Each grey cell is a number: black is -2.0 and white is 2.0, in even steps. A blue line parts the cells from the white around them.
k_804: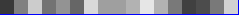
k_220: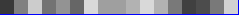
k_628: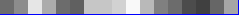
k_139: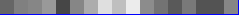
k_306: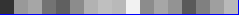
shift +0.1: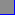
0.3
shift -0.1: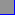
0.2
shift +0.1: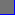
-0.1
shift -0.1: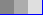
0.0  0.6  1.4

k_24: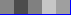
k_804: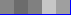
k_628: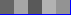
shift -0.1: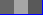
-0.5  0.5  -0.7
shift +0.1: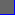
-0.3

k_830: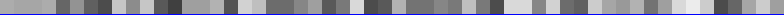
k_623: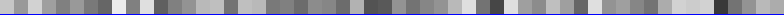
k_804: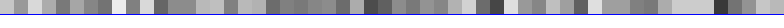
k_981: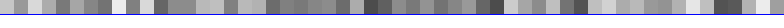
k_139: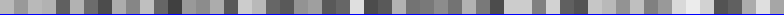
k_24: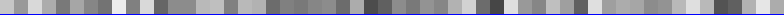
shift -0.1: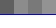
-0.6  0.1  -0.2  0.2
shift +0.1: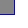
0.2
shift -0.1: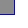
0.1
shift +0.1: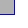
0.9
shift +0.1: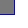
0.0
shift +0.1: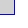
1.4
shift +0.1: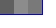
-0.4  0.3  0.0

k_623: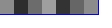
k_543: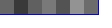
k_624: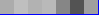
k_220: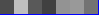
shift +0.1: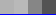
0.9  1.0  0.2  -0.6
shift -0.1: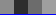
0.1  -1.4  -0.4  0.4
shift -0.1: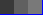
-1.2  -0.6  -0.2
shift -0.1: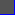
-0.8
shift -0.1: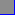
0.1
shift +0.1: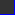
-1.1

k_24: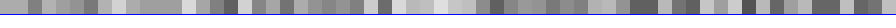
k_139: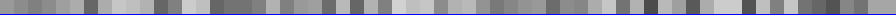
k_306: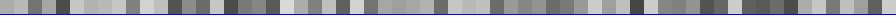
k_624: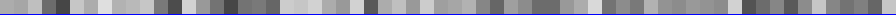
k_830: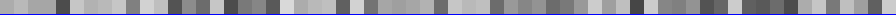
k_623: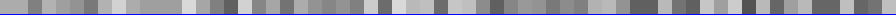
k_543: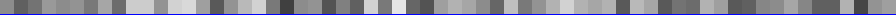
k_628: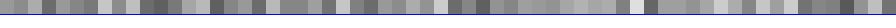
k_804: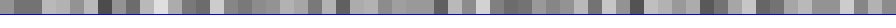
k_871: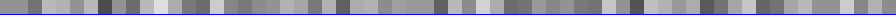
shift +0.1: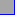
0.7
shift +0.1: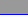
0.5  0.5
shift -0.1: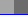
0.5  -0.4

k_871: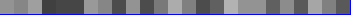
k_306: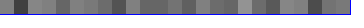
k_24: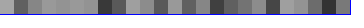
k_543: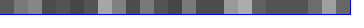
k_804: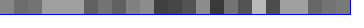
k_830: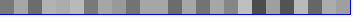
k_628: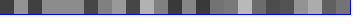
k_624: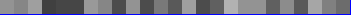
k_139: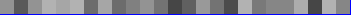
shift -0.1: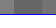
-0.1  -0.5  -0.5  -0.3
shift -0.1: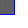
-0.6
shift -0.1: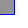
0.2
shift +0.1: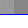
0.5  0.2
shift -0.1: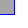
0.5

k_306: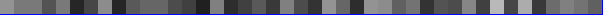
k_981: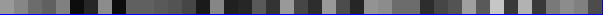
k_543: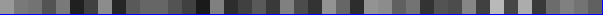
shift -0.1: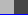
0.8  -1.0
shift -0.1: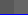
-0.7  -0.5
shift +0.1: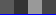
-0.5  -1.1  0.5  -0.8
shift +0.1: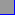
0.5
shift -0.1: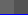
-0.5  -0.8
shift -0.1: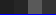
-1.6  -1.5  -0.7  -1.3

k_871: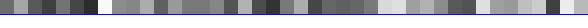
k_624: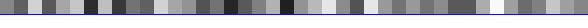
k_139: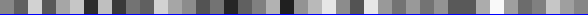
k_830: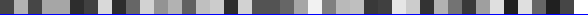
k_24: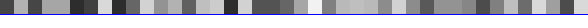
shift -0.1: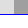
1.4  0.4
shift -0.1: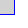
1.2
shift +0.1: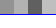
0.4  0.9  -0.4  1.1
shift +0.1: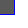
-0.5
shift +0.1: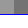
0.5  -0.1
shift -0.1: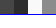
-1.0  -1.4  1.8  0.1
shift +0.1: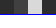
-1.2  -0.9  1.5  -1.2

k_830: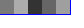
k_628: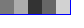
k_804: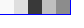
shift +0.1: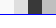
2.0  1.6  -1.0  1.1
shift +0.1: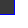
-1.0
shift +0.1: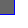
-0.3
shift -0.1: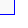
1.8

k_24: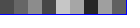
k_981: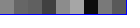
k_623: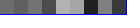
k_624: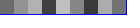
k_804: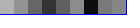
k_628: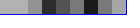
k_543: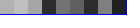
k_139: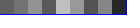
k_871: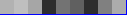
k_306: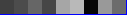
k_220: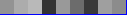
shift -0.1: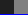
-1.6  -0.1
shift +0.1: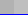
0.9  1.1
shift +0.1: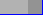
0.9  0.9  0.4
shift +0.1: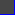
-0.8
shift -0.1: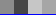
0.1  -1.0  1.0  0.5

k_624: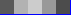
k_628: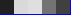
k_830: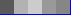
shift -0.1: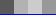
-0.7  0.7  1.1  0.3
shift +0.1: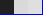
-1.4  1.5  1.6

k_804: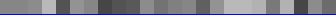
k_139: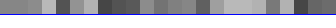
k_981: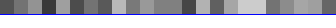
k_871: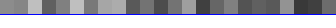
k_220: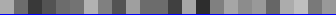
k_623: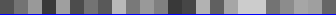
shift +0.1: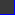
-1.0
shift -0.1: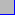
0.8
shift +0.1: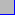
1.0
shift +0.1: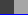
-0.9  0.7

